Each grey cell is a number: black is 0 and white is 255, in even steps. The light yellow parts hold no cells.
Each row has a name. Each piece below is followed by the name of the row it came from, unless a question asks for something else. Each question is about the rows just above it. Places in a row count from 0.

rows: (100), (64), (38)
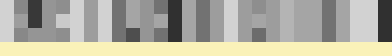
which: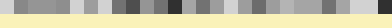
(38)
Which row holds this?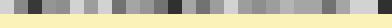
(100)
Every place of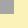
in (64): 9 11 13 18 21 22 24

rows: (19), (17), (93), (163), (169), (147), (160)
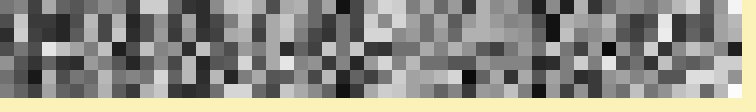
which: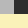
(147)
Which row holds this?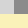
(93)
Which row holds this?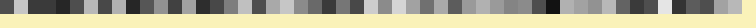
(17)

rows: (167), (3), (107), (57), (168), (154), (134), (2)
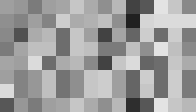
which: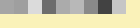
(168)
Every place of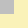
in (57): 2 3 6 9 12
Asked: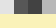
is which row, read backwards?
(167)
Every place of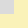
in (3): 11 12 13
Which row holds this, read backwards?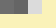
(168)
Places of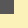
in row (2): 0 10

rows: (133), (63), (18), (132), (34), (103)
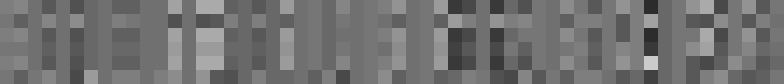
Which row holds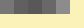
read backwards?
(103)
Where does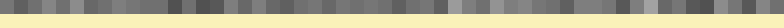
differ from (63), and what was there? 54, [126]
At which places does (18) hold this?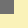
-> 2 4 7 10 11 13 21 24 25 29 34 39
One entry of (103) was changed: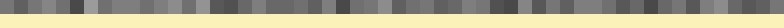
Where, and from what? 46, [65]
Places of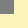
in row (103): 8 9 11 18 23 33 41 42 50

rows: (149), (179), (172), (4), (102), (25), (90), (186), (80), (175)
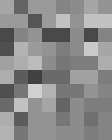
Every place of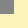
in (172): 1 7
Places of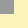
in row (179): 0 1 3
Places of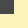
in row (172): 0 3 4 6
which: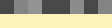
(172)

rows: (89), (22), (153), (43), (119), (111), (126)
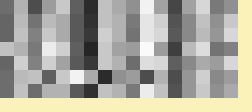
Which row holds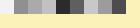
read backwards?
(89)
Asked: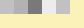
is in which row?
(126)
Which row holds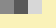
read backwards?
(153)
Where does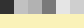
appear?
(22)
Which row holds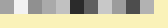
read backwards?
(89)

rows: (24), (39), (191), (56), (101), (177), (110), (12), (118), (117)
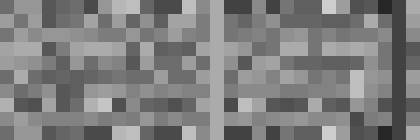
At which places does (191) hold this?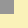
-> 3 4 9 21
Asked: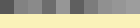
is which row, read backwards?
(101)

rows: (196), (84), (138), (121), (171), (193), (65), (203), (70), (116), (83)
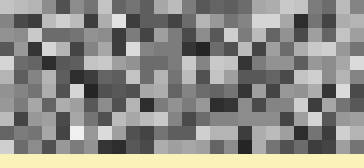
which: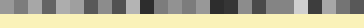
(203)
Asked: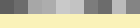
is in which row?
(196)

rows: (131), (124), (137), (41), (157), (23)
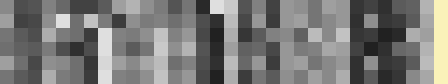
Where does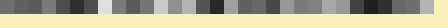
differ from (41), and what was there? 24, [159]
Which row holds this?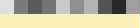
(41)
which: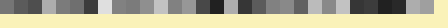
(137)
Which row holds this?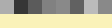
(137)
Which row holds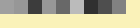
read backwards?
(157)

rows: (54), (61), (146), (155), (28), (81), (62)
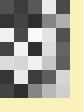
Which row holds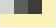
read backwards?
(81)
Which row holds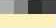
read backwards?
(61)
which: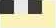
(81)

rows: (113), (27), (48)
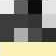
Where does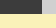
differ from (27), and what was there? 2, [52]
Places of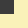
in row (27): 0 1

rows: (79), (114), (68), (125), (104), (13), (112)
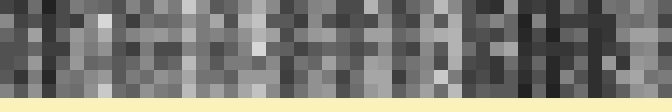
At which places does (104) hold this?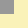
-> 2 5 27 43 45
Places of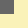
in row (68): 0 4 8 28 36
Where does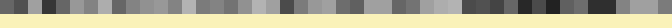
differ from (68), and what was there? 43, [54]
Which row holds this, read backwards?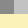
(112)

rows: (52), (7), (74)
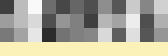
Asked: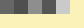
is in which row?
(52)
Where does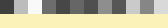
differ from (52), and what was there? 11, [209]
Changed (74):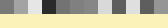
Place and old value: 10, [86]
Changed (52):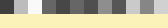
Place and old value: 3, [109]
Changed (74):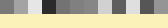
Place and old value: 7, [217]

